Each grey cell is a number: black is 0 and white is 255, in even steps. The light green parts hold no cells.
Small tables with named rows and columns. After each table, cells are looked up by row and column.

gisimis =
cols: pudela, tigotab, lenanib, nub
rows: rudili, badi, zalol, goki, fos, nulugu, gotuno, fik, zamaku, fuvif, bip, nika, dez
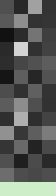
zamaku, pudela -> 47
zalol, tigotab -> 43
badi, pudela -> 89
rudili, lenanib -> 161
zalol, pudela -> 17
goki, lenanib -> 49
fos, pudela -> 45
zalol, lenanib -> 116
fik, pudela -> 92
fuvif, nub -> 124
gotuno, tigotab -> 49
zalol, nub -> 63
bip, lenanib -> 35
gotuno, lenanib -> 96
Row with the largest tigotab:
goki

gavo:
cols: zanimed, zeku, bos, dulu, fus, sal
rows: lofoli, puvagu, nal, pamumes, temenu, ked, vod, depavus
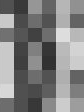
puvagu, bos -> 109
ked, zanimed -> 201
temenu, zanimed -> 201
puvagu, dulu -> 82
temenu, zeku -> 63
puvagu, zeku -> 75
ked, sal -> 99
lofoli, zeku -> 57
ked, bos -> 109
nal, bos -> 65
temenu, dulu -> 49
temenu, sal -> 204
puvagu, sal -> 99
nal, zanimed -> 113
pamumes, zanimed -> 201
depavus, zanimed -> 109

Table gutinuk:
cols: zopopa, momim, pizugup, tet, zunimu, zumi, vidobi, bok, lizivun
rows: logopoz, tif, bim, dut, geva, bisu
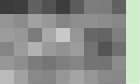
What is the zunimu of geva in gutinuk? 127
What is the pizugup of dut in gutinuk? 178
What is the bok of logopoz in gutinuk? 123
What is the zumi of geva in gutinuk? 133
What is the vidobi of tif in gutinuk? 143
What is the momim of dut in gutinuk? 155
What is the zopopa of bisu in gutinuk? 186
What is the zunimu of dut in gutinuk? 146
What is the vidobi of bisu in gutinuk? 150
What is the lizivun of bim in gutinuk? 126
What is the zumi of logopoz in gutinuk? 92
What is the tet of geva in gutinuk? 117
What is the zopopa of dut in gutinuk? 132
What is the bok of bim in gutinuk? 100
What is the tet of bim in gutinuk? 168
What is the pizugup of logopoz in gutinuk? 97
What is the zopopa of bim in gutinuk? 155
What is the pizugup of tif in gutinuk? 161

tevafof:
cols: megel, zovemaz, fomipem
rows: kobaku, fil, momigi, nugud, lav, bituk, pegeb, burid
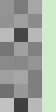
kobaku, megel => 148
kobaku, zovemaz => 123
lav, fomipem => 148
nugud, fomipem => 129
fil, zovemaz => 159
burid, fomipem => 185
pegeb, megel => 112
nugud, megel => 118
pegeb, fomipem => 127
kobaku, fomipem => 166
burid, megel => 194
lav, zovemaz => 135
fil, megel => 146

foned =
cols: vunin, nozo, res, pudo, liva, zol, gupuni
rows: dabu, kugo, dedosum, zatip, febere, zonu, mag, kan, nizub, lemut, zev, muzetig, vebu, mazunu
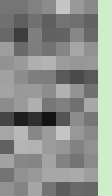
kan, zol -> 112
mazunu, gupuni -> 102
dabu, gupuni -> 137
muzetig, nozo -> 135
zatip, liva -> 134
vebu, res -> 152
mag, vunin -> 163
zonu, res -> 126
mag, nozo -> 153
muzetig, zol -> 116
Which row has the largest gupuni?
kan

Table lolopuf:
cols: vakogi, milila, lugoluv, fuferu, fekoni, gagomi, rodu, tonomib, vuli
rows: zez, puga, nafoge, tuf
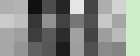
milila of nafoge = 159
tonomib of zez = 173
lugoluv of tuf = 97
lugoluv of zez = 17
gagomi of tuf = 158
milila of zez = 179
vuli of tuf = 132
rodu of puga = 80
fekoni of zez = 37
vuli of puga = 165
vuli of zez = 211
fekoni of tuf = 28
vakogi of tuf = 167
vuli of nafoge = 186
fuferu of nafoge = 89
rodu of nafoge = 67
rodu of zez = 69
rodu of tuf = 80
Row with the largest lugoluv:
tuf

